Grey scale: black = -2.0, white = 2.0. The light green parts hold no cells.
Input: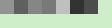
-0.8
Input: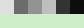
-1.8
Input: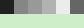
-0.4
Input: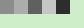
-1.3
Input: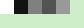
0.4
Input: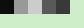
-1.1
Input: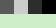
-2.0
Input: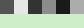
0.7
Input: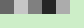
0.7
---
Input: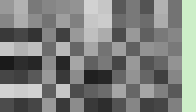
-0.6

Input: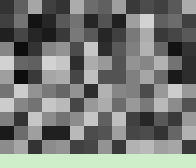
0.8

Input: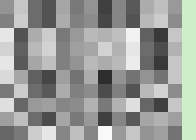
0.5

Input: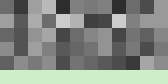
-0.1

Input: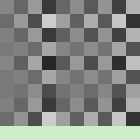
0.8
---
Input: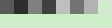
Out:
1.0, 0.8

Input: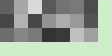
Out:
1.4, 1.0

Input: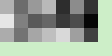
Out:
1.6, 1.4

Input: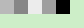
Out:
1.7, 0.9

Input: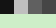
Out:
1.0, -0.5

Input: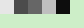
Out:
1.6, 1.0

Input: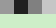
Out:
1.1, 0.4

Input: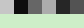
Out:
1.1, 0.7

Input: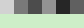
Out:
1.3, 0.3
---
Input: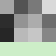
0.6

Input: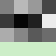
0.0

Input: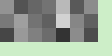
0.3

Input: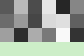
-0.6

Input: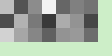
1.0

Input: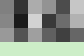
0.0

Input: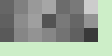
-0.4

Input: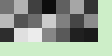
-0.2
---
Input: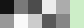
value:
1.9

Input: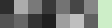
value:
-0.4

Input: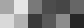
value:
0.8

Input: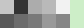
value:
-0.3

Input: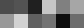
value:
1.3

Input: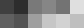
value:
-0.7
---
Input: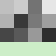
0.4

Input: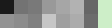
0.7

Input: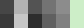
-0.5

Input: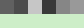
0.1

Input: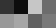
-0.5

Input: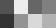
1.4
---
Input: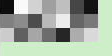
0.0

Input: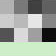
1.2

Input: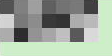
1.3

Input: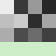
1.0

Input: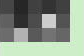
-0.5

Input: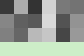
0.1

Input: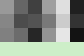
0.1
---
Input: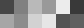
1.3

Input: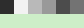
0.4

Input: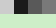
-0.6

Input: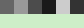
-0.4

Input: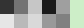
1.1

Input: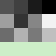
0.8

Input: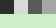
-0.6

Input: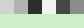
0.8

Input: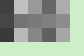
0.7

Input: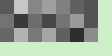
0.6
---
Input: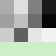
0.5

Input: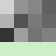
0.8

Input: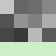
-0.7

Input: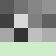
-1.0

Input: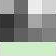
-1.2

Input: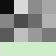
0.1
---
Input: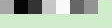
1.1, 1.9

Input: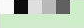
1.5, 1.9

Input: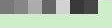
-0.4, 1.3

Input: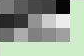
0.3, 1.7

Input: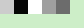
2.0, 2.0

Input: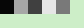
-1.0, 1.6

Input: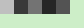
-0.2, 1.0

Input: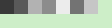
0.2, 1.7
